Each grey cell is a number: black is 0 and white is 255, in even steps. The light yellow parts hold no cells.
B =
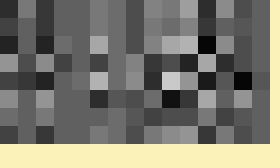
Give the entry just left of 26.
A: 148
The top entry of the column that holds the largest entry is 120
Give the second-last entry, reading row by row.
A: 77
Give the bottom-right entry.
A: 96
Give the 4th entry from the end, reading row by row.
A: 55
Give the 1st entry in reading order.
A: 45
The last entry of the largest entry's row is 86
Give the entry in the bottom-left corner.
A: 66
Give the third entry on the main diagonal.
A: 35
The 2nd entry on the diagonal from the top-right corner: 86
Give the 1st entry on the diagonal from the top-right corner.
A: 96
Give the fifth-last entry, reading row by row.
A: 148
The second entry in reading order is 120
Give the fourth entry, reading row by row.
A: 96
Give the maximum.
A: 201
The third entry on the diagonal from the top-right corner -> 139
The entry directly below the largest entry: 17
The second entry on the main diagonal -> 96

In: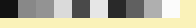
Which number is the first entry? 18
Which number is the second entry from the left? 136
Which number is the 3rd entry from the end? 96

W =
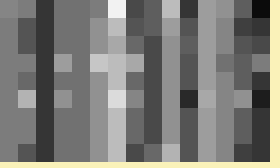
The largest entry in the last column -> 124
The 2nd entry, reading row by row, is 124
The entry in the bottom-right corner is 53
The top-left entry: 133
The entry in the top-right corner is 11
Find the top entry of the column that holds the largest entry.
242
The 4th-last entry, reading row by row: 157
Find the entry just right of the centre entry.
73
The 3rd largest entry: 198
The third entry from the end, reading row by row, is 133
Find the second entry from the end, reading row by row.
63
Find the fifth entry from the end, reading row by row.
84
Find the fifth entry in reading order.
113
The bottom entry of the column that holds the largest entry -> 188
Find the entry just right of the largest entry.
73
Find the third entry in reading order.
53
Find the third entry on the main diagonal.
53
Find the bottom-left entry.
124
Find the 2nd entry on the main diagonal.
84
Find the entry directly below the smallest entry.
53
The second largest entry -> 219
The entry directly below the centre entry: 133
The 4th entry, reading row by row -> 113
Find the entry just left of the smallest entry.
94

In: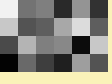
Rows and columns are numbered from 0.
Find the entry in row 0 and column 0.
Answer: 242
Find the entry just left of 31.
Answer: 62
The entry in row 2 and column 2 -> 127
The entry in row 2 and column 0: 74
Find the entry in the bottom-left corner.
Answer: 3
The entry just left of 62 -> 105
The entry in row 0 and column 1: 115

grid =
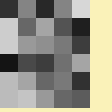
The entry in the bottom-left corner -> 187
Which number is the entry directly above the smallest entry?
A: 205
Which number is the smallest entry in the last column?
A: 31
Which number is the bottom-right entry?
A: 92
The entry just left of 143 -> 153
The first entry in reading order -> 49
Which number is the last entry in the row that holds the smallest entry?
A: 165
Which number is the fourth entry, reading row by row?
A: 132
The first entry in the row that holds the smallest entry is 20

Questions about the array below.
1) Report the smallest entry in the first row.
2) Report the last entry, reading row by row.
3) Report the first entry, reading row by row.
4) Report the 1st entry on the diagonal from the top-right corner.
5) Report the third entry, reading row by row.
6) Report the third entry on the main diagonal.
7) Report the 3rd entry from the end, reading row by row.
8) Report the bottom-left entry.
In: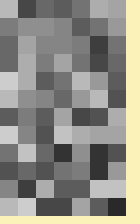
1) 71
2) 41
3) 185
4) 164
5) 104
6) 133
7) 164
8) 185
